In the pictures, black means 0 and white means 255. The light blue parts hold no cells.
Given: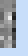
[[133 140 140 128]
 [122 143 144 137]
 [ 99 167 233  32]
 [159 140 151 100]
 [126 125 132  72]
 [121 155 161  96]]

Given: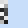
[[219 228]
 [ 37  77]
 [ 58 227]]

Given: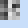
[[ 91  64 219 173 148]
 [150 127 189 140 206]
 [122  92 209 189 198]]

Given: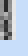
[[150  44 144 229]
 [150  42 152 229]
 [114 146 120 233]
 [121  56 133 232]
 [196 110  70 225]]

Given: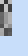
[[197  52 184]
 [ 53 197  64]
 [102 152 177]
 [ 83 176 144]
 [166  77  93]]

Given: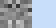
[[115 143 176 104 182 112 104 122]
 [164 159 133 124 155 126 124  66]
 [151 145 135 142 121 138 142 133]
 [129 122 179 123 162 179 123 136]]

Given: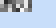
[[207  41  82 109 152 151 232  96]
 [119 118 220  92  55 247 158 119]]
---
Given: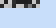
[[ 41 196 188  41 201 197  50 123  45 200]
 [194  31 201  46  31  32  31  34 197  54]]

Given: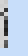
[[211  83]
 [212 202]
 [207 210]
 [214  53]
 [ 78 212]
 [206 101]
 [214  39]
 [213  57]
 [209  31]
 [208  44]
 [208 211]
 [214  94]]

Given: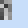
[[ 70 211 143]
 [ 93 159 166]
 [199  57 124]
 [ 96 186 123]
 [ 82 189 151]]

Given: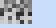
[[202 208 171 210 191  57 207 107]
 [195 107 140 126 206  89 150 124]
 [196 146 186  79 112 158 103 131]
 [ 78 146  74 201 165  81 179 138]
 [ 55 208 207 192  45  45 185  44]
 [188 212  88 213  80 193 202 205]]

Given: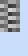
[[184 149  63 114  95]
 [110 116 168 167 134]
 [199 155  59  70 125]
 [ 94 118 214 196 152]
 [180 160  58  89  96]
 [101 108 202 193 147]
 [178 148  55  78 107]
 [102 115 202 192 170]]

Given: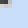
[[214 203 210]
 [ 71  64 190]]

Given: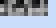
[[ 98  75 160 143 150 138  90 178 128 137 156  86]
 [  3  58 139 152  33  13 157 111  30  13 140  45]
 [131  90 150  53  34  46  83 126  44  48 149 106]
 [200 112 171 102 163 177  66 189 160 178 169 156]]
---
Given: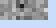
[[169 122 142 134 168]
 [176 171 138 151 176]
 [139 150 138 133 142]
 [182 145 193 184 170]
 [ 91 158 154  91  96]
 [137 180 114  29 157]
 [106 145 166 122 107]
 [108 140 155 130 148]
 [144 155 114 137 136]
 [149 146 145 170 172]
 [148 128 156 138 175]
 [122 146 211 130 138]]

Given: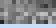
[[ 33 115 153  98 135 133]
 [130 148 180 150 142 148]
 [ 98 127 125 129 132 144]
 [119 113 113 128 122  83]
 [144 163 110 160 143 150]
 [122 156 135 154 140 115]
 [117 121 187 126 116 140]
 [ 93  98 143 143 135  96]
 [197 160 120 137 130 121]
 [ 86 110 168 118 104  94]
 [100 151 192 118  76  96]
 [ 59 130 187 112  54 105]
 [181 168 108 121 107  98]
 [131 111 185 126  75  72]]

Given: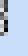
[[104 222 187 229 121  86 228 165 178]
 [202   3  61  21 158 204  52  76  62]]

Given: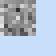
[[216 146 227 207 213 152 210 152 174]
 [127 132  74 126 124 130 177  98 157]
 [156  79 154 140 142 154 145 181 153]
 [104 108 134 181 140 162 136 164 145]
 [140 134 129 153 220 154  47 140 140]
 [ 92  74 142 130 116 128 149 210 134]
 [ 88 162 146 182 163 162 156 182 154]
 [179 184 140 137  87 109 172 143 134]
 [161 108 205 115 137 155 145 196 126]]

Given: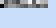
[[  3 197]
 [112  82]
 [155 139]
 [157 107]
 [131  71]
 [106 168]
 [ 91 175]
 [137 244]
 [117  94]
 [ 75 218]
 [125 184]
 [ 95 175]]

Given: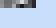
[[149 140]
 [112 108]
 [115 111]
 [171 133]
 [ 79 157]
 [ 26 215]
 [ 79 154]
 [ 89  76]
 [ 39  41]]

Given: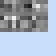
[[114 160 149  58 119 121  70  90]
 [111 145 136 210 132 106  94 153]
 [104  85  89 166 129  97  74 141]
 [129 198 183 241 136 136 150 171]
 [112  78  85 145 126 107 108 134]
 [132 160 151  90 122 132 117 112]
 [106 167 162  88 118 109  49 104]
 [ 98 115 115  63 118  96  27  93]
 [138  74  88 192 134 127 183 160]
 [159 134 139  95 129 167 230 120]
 [133 141 142 112 127 142 150 122]
 [140 126 133 102 127 147 170 117]]
